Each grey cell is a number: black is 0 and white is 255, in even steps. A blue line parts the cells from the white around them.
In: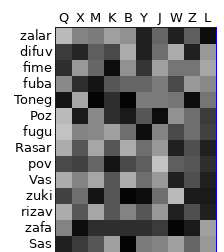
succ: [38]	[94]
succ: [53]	[160]
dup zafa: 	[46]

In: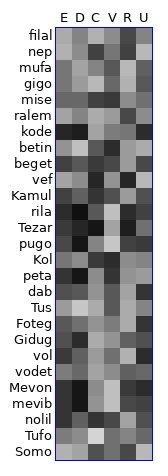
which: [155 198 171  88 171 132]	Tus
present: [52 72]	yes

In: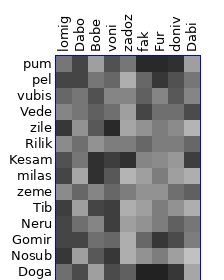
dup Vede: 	[111]
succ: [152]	[62]
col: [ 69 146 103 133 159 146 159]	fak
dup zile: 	[146]
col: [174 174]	zadoz
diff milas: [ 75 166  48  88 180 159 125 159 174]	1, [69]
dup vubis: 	[133]

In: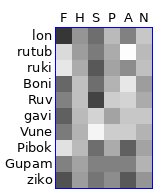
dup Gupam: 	[129]
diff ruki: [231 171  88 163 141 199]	6, [192]
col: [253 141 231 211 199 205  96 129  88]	A
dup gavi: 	[199]
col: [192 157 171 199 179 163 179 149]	N

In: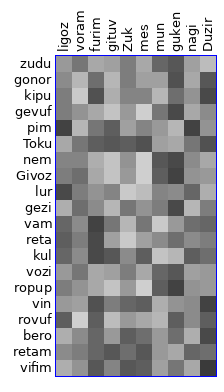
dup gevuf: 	[168]
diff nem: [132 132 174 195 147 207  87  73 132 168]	9, [139]

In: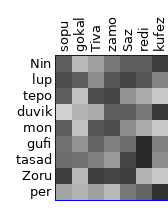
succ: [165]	[178]
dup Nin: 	[93]
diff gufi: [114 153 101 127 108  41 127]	2, [147]
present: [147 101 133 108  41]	no
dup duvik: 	[93]
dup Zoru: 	[62]
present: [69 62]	yes

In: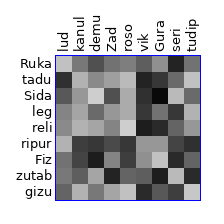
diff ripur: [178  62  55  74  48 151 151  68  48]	5, [55]
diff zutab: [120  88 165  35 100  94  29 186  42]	2, [94]
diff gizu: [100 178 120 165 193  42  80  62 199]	7, [88]
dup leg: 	[55]
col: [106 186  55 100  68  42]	seri
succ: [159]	[186]

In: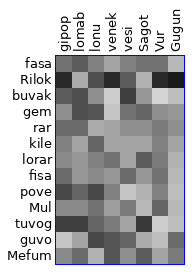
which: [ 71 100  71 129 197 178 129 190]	pove
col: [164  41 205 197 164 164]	venek
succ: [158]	[122]
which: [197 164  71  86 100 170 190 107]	guvo
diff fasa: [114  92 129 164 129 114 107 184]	7, [114]

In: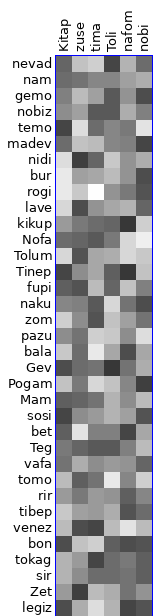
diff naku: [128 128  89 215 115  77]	1, [134]
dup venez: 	[187]
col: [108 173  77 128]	nobi
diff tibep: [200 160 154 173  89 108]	5, [83]

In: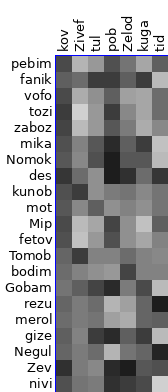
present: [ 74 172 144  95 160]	yes
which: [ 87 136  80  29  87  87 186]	Nomok
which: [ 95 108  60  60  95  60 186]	fanik
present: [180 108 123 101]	no
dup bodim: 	[130]
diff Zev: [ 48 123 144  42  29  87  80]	3, [136]
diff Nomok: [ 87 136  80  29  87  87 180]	7, [186]

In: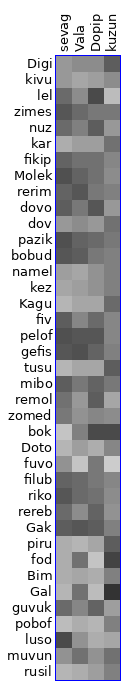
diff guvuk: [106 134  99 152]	4, [158]
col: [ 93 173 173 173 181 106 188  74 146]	sevag

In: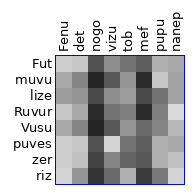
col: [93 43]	mef
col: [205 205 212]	Fenu

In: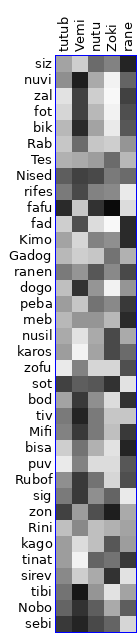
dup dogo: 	[149]
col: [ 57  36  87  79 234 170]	rane
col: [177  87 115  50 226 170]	Zoki
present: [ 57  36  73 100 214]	yes

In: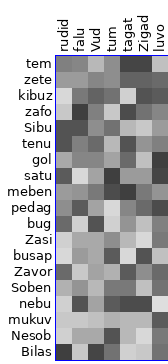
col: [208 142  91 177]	tum
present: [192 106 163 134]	no

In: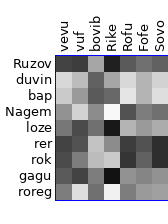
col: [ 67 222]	vuf
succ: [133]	[146]

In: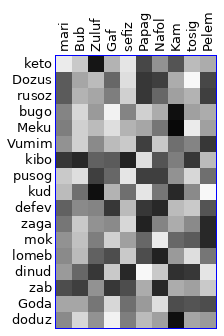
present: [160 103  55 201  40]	no
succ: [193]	[126]
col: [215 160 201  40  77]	sefiz
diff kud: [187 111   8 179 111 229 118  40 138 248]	3, [15]
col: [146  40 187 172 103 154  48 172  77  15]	Kam
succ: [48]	[55]

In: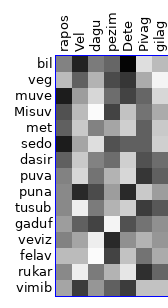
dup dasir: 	[109]
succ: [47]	[102]

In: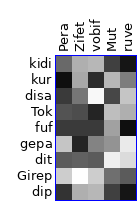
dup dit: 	[91]
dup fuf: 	[58]
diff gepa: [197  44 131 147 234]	2, [36]
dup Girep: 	[205]

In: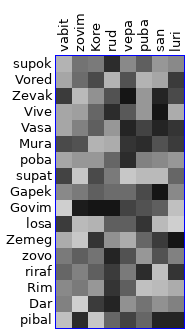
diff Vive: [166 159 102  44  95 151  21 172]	5, [89]
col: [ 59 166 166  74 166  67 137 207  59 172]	vabit
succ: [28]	[21]
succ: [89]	[151]
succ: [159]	[102]
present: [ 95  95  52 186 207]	yes
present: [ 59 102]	no

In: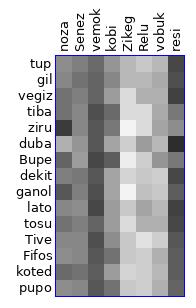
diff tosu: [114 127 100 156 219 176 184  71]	7, [176]
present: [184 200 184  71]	yes
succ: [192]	[200]
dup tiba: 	[219]
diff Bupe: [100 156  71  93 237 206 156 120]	7, [149]

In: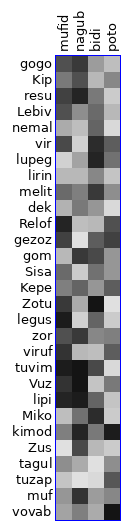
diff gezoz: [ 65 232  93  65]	2, [224]
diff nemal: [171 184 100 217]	2, [190]
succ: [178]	[121]
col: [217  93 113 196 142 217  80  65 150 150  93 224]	poto
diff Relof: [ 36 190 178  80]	3, [184]

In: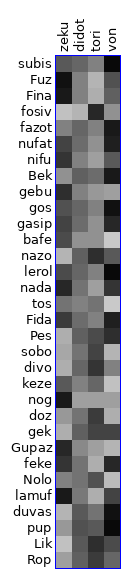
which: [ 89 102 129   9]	subis
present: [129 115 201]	yes
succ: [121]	[174]
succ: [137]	[159]
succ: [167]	[115]

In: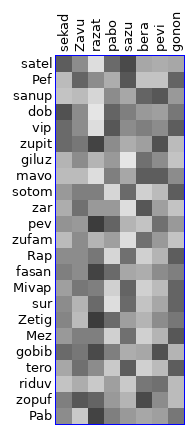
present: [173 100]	no
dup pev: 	[153]
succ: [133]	[187]
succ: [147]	[153]
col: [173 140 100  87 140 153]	pabo

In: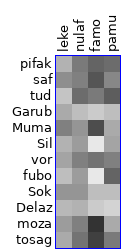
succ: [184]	[178]
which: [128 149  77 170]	Muma
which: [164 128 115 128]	vor
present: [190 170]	no

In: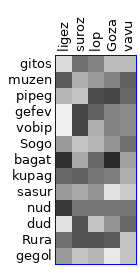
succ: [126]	[175]
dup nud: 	[120]

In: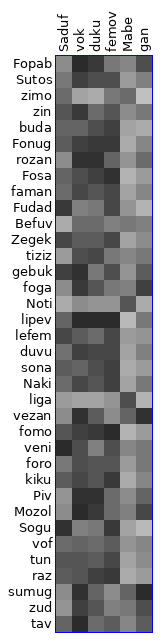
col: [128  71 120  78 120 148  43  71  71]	femov
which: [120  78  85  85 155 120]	foro
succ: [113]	[64]

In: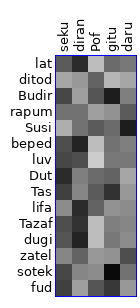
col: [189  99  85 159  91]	Pof
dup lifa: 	[140]

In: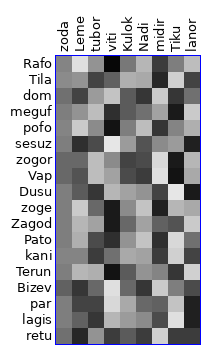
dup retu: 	[60]
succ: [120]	[182]
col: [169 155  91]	Kulok

